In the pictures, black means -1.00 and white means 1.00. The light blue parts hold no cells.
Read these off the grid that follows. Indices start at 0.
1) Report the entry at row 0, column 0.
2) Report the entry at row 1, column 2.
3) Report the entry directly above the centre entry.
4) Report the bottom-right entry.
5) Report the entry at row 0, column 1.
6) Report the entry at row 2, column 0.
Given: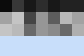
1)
-0.91
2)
-0.46
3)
-0.65
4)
0.37
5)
-0.56
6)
0.54

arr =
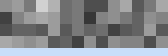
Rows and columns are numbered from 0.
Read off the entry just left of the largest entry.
-0.05
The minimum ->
-0.57
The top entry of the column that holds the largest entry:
0.64
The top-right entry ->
0.32
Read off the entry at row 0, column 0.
0.12
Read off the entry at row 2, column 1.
-0.22
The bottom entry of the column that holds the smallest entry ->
0.12
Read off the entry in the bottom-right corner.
0.12
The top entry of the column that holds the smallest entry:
-0.39
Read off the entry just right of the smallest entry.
0.03
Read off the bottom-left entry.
0.32
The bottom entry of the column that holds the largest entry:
0.22
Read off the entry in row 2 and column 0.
-0.39
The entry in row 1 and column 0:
-0.49

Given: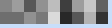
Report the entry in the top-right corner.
-0.24
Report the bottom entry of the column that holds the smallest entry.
-0.69
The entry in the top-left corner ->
0.04
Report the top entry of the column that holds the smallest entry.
-0.51
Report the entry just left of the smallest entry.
0.72

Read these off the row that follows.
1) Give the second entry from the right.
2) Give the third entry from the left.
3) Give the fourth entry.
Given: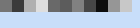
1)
0.18
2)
0.38
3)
0.74

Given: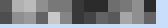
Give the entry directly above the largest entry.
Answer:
-0.06
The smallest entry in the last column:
-0.66
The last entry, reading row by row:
-0.22
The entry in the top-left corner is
-0.30
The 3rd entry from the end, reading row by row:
0.30
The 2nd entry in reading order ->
0.39
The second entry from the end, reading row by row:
0.12

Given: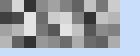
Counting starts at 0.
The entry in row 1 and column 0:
-0.50
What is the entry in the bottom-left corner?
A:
0.43
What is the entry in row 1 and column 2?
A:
0.78
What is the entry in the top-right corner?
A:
0.60
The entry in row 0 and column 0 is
-0.07
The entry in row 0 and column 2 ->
-0.60
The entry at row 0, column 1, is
0.68
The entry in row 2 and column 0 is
0.27
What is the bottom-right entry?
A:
0.35
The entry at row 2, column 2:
0.78

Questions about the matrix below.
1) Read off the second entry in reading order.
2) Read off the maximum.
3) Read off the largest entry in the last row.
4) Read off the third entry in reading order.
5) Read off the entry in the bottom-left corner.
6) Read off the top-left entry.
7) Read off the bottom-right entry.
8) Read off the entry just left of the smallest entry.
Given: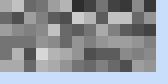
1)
0.51
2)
0.69
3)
0.41
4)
-0.18
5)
0.33
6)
0.33
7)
0.16
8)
0.41

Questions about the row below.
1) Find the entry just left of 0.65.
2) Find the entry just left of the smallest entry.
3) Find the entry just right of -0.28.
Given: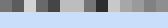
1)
-0.28
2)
-0.08
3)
0.65

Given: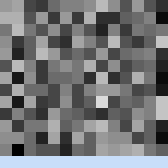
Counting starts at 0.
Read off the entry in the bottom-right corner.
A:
-0.25
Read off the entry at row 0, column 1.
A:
0.29
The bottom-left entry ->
0.01
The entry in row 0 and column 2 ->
-0.45
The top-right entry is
-0.63
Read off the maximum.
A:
0.71
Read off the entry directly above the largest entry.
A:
0.20
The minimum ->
-0.99
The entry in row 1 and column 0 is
0.38
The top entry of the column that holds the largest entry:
0.46
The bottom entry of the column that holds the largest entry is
0.29
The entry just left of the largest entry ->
-0.25
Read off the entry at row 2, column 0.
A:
-0.07
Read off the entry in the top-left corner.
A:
0.20
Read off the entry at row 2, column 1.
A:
0.46

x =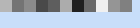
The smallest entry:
-0.75
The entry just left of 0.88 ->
-0.18
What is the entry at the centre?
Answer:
0.35

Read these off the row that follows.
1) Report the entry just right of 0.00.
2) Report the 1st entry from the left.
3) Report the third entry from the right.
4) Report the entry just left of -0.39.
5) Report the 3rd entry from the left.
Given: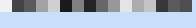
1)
-0.72
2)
0.89
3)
-0.56
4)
-0.29
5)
-0.29

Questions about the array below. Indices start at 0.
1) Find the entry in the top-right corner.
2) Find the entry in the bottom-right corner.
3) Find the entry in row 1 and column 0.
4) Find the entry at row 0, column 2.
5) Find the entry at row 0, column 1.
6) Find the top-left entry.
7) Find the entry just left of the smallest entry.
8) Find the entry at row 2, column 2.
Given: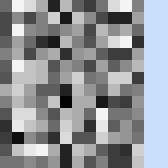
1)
0.00
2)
0.53
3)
-0.43
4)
0.72
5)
0.91
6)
-0.17
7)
0.53
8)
0.08

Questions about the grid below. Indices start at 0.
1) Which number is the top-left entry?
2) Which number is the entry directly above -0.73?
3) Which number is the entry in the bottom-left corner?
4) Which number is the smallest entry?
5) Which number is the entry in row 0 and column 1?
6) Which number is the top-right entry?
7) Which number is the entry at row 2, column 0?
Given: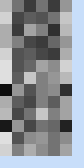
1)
0.45
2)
0.28
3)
0.65
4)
-0.89
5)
-0.10
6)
0.18
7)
0.36

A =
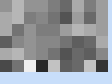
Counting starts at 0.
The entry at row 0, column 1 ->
0.43
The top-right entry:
0.23
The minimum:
-0.69
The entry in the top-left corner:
0.15
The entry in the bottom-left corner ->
-0.43
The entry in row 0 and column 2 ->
0.15
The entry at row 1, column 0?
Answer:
0.33
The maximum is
0.87
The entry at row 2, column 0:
0.33
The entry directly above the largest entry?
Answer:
0.15
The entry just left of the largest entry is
-0.10
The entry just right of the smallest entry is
0.52
